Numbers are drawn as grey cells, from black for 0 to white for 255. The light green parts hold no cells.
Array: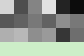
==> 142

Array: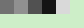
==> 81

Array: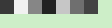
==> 134

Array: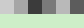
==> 59

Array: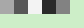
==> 243

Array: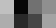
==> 69
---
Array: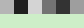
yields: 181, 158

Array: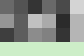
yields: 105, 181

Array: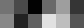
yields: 115, 85

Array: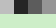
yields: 190, 149

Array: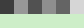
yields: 61, 214

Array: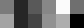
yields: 123, 1

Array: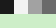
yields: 26, 106

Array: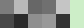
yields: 124, 51
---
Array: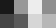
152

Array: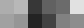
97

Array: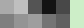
84

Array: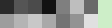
127

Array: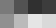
82

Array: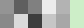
128

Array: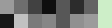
87

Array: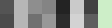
35

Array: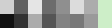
143
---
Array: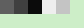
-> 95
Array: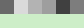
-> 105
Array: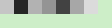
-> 197
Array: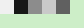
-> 240
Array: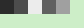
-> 43
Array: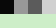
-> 8
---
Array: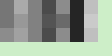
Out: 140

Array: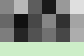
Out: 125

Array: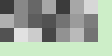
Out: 82

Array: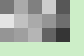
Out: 149

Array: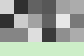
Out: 133

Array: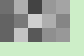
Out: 99

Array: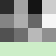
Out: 81

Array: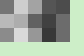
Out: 139
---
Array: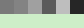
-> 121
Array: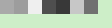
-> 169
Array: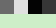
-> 106
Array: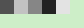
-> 81
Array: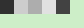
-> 48
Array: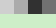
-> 207
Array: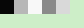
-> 6
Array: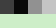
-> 62
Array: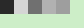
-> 41
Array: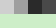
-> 207
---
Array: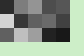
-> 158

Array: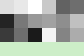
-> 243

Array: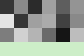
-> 106

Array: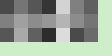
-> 220

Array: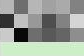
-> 89

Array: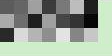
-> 227
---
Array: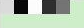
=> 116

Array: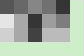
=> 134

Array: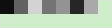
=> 116

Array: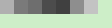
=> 122

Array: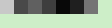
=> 73

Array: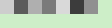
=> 144
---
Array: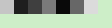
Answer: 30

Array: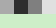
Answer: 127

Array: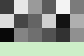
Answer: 19

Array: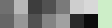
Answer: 42

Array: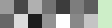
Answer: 60

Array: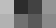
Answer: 66

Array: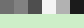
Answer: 78

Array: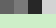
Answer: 98
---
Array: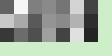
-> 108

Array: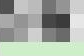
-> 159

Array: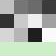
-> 182

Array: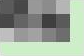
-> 152

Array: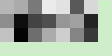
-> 4

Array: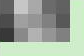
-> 137

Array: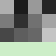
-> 94

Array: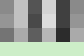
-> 170
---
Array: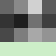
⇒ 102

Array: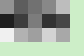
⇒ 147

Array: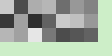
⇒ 202

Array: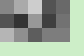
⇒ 134

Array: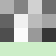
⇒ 176

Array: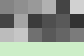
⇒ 132
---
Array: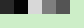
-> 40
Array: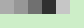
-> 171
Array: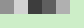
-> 145
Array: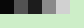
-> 7
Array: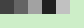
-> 65
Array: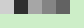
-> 207
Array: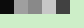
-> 11
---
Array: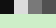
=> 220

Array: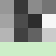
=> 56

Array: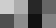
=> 174

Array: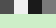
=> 240

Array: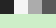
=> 245

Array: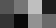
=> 118
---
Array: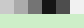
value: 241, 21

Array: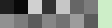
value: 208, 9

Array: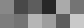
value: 201, 39

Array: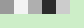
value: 243, 43

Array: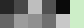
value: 200, 10

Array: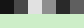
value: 225, 20

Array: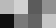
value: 209, 16

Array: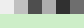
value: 238, 48

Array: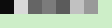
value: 217, 12

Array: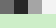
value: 243, 39
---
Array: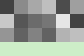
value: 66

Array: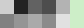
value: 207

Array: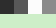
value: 45

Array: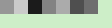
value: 150

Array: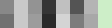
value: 136

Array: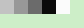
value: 194

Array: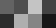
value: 99
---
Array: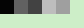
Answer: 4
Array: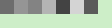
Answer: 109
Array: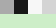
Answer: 170
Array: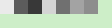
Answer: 234
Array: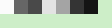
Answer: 251
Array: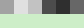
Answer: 162
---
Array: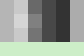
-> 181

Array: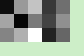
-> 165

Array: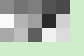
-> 250

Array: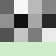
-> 145

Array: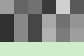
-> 49

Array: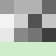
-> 243

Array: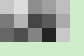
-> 122

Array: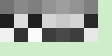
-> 31
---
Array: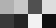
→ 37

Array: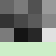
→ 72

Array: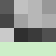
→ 162

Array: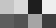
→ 83

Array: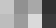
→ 156

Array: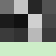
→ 17

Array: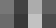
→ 56

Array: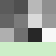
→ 123

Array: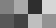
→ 67

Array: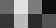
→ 187
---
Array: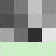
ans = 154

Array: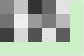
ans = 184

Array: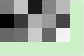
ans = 68

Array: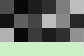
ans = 39

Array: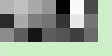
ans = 116

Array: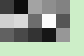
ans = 85
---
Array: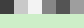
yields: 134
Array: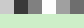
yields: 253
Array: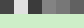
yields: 131
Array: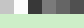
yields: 122
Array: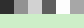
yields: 94
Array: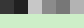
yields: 139
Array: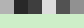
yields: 221
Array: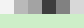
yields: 61
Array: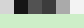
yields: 60
